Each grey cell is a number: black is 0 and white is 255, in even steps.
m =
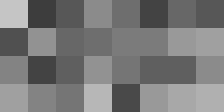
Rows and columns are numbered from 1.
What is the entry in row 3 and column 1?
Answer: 131
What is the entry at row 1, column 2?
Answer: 61
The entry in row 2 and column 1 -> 80
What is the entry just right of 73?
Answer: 153
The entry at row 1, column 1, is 197
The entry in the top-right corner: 87
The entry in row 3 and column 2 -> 67
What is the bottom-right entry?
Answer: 176
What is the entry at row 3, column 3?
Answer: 95
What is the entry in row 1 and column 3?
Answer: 87

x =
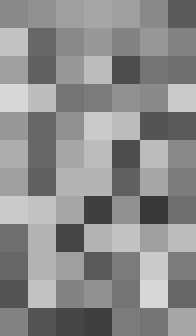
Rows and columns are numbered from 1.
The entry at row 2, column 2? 103
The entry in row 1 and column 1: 137
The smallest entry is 56
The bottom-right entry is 167
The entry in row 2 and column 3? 137
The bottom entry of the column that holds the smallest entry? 117
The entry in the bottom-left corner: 131
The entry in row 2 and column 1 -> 194
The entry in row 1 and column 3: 159
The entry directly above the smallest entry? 167
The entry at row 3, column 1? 159
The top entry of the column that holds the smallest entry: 137
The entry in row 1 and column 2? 145
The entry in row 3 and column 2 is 96
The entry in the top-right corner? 90
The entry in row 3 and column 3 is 152

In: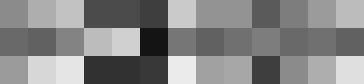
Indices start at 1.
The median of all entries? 131
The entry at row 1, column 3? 194
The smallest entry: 20
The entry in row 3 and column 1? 155
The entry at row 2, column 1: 105
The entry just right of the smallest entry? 118
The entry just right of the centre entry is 97
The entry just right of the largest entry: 161
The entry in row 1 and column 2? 174
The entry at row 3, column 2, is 215
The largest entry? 235
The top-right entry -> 188

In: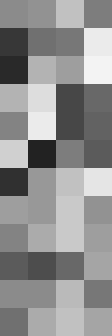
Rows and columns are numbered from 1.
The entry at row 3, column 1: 41
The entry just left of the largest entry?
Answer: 158
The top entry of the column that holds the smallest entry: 146
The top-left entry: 139
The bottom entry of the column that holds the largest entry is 165
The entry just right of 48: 152
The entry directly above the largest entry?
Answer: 235
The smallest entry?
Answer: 34
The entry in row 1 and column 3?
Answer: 193
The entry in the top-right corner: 125
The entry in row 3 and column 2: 179
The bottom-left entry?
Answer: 112
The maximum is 243

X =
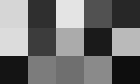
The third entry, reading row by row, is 228
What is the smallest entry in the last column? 14
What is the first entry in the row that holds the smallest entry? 20
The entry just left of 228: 47

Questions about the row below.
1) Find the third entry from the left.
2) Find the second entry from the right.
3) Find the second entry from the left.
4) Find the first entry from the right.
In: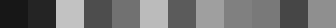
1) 194
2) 70
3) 36
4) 143

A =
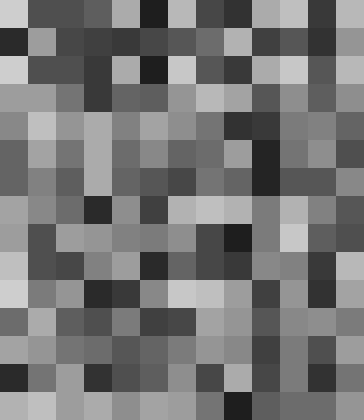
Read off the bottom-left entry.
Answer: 178
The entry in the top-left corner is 206
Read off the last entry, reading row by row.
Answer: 149
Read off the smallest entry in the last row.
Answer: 30
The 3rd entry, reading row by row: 79
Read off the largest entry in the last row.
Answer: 191
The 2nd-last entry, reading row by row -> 108
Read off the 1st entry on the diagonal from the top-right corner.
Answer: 184
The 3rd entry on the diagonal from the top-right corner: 199
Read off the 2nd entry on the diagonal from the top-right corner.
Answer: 50
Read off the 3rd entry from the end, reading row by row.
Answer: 108
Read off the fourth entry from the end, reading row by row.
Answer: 94
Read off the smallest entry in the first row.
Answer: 30
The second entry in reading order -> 79
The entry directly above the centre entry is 71

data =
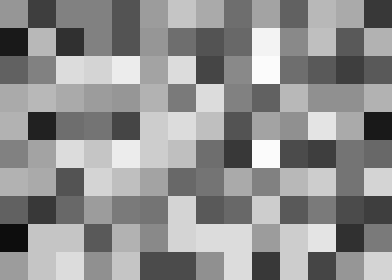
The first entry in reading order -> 150
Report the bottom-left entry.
156
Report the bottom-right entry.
212
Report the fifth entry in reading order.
83
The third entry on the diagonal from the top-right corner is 89
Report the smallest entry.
13
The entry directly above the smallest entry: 97
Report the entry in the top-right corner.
56
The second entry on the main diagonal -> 184
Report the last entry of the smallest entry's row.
122
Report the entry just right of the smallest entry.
197
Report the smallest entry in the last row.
56
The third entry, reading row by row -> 129
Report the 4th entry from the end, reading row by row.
205
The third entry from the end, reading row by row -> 69
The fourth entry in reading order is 129

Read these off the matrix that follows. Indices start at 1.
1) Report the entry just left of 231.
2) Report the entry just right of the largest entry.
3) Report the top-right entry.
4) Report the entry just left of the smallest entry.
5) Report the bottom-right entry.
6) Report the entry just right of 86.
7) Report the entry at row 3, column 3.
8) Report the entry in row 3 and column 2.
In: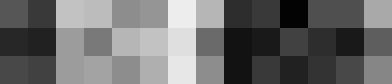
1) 175
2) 182
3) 169
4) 57
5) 134
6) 57
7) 156
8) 65

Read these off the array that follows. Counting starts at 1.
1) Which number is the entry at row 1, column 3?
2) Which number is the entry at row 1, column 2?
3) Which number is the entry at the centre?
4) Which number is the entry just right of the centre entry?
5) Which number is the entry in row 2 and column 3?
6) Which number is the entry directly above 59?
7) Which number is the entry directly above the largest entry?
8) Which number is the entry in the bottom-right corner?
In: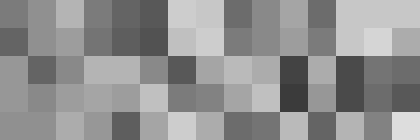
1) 180
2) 144
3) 165
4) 186
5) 157
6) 67
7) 88
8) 221

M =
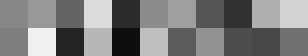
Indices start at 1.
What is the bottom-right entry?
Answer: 113
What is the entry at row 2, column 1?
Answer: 126
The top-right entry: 211
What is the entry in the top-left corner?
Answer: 134
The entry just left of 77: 146
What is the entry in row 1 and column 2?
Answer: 152
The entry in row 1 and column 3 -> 99
